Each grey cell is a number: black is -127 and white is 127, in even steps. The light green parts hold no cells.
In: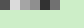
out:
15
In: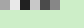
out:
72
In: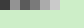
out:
-5
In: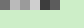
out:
79
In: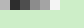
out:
12
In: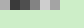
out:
3
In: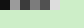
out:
-3
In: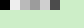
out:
28
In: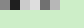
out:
94
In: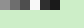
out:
120
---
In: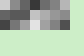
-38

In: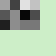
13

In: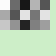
-42

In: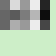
-36

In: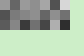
-4

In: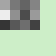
16

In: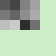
-27

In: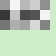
68
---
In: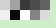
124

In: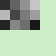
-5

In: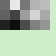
29

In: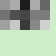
-57

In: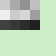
87

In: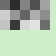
-28

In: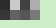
-42

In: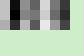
4

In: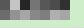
38

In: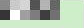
31
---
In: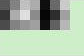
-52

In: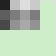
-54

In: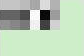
17

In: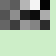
-26

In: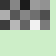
-67

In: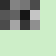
-52

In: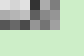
-41

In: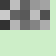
-78

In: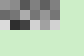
91

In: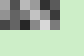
-57
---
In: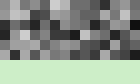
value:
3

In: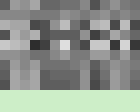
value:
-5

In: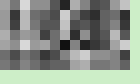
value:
77

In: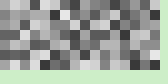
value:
14

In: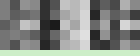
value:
48

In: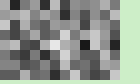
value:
-23

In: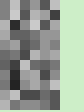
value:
63

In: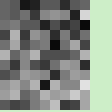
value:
97

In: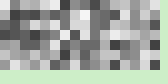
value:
-62
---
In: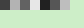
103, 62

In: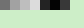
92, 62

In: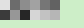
97, 86

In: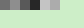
68, 44

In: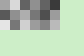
101, 89

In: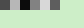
88, 55

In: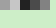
70, 32

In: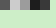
76, 28
